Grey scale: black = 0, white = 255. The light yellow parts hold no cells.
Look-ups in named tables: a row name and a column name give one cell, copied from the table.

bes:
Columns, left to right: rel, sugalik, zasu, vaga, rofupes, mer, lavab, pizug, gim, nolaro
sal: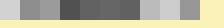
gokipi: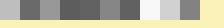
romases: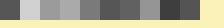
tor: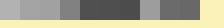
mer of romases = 86
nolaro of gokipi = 130
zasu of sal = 155
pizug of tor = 157
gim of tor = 107
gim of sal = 204
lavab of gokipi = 97

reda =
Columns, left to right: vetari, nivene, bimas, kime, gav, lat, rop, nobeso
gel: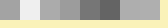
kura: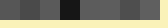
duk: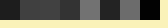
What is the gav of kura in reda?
92
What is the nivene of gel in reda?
239
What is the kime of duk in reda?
51
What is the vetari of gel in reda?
163
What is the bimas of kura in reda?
90
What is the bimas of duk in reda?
65
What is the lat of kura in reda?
93
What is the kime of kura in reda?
22
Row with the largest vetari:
gel

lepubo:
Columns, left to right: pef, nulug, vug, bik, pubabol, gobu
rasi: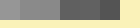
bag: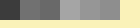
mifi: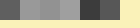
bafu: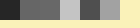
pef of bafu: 38
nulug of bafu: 102
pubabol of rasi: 97
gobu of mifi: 87
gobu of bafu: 162
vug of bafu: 104
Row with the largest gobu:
bafu

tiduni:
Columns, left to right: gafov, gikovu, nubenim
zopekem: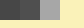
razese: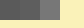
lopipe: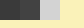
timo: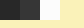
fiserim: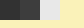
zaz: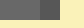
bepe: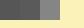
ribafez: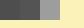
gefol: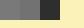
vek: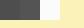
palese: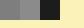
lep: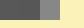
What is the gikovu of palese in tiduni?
139
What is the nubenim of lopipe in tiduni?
211
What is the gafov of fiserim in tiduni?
50
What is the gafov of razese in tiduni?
90
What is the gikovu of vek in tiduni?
84
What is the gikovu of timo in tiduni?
54
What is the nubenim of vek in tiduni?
251
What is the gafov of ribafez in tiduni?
78
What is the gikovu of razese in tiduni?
94
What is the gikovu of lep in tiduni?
87
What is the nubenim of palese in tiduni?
28
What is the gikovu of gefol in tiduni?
114
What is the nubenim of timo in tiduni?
252
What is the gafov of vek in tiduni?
78
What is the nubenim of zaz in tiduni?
87
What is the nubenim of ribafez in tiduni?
157

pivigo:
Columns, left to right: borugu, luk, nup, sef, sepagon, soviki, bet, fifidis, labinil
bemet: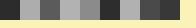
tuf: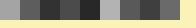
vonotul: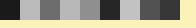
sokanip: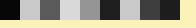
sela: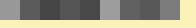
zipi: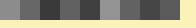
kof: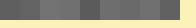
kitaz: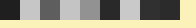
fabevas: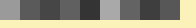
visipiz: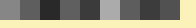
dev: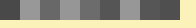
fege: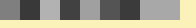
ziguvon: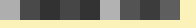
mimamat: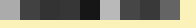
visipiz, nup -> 41
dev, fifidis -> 86
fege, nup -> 178
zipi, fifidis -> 70
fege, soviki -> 84
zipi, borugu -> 140
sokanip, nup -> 90
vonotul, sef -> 184
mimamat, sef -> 54
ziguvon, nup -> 50
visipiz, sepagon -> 59
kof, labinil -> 97
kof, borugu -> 95
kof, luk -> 99
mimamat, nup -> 51
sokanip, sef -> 217
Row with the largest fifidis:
fege

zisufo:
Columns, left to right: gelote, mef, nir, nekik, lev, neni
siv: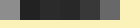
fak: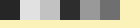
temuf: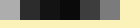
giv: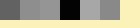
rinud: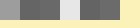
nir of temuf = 19
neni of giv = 137
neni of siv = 104
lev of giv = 167
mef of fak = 225
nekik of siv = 40
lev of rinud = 100
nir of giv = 149
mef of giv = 142

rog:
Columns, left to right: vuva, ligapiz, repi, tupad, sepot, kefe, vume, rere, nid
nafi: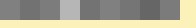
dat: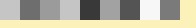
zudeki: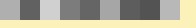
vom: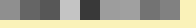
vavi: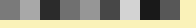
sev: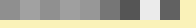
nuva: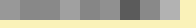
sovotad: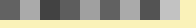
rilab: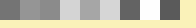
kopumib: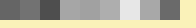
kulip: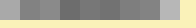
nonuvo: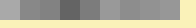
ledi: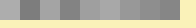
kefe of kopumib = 174
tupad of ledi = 131
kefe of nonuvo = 153
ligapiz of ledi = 125
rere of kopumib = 168
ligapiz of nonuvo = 136
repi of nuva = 137
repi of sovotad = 66
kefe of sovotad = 97
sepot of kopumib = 161
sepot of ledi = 159
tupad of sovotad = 93
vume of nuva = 91
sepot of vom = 57
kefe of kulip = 114
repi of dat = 155
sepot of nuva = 134
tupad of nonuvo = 100
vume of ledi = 152
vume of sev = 85

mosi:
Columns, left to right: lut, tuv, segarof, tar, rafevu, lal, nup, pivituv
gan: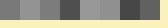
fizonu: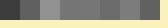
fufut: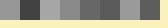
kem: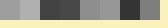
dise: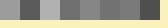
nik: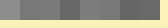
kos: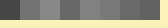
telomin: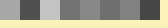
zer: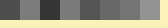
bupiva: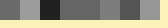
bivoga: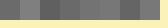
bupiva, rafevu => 101
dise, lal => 114
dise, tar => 112
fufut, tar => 138
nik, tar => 103
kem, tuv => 176
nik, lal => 121
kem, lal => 150
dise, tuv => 91
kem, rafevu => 142
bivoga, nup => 101
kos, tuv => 114

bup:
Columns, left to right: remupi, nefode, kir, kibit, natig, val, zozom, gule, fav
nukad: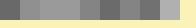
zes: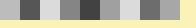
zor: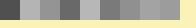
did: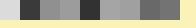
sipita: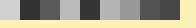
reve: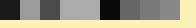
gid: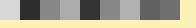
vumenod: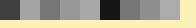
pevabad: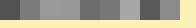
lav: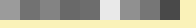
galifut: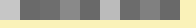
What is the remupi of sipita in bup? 208
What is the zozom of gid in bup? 177
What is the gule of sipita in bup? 82
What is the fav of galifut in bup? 105
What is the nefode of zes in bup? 86
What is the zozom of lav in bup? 144
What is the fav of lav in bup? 73
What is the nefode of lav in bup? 114
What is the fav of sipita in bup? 70
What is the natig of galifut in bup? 105
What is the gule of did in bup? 105
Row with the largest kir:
zes

